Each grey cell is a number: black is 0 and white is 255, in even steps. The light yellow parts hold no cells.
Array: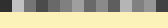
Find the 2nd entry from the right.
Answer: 150
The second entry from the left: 193
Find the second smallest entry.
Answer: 66

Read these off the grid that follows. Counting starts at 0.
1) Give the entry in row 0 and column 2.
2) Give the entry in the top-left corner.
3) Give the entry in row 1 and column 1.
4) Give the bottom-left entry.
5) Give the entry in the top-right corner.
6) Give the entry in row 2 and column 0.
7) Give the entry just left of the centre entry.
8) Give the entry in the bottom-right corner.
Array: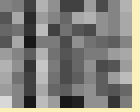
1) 65
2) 132
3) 168
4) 216
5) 178
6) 103
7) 114
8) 123

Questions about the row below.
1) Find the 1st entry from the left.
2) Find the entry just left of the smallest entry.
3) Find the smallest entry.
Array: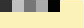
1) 49
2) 170
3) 2

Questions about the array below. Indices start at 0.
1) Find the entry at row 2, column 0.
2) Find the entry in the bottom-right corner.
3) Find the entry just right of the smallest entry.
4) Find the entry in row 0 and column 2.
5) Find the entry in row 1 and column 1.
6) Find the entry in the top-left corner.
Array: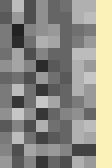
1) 122
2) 153
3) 132
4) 78
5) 153
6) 101

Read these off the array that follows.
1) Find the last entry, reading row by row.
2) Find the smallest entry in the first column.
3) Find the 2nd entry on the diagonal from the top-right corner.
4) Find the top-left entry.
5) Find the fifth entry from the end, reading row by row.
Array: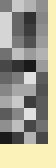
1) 71
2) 26
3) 49
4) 123
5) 113
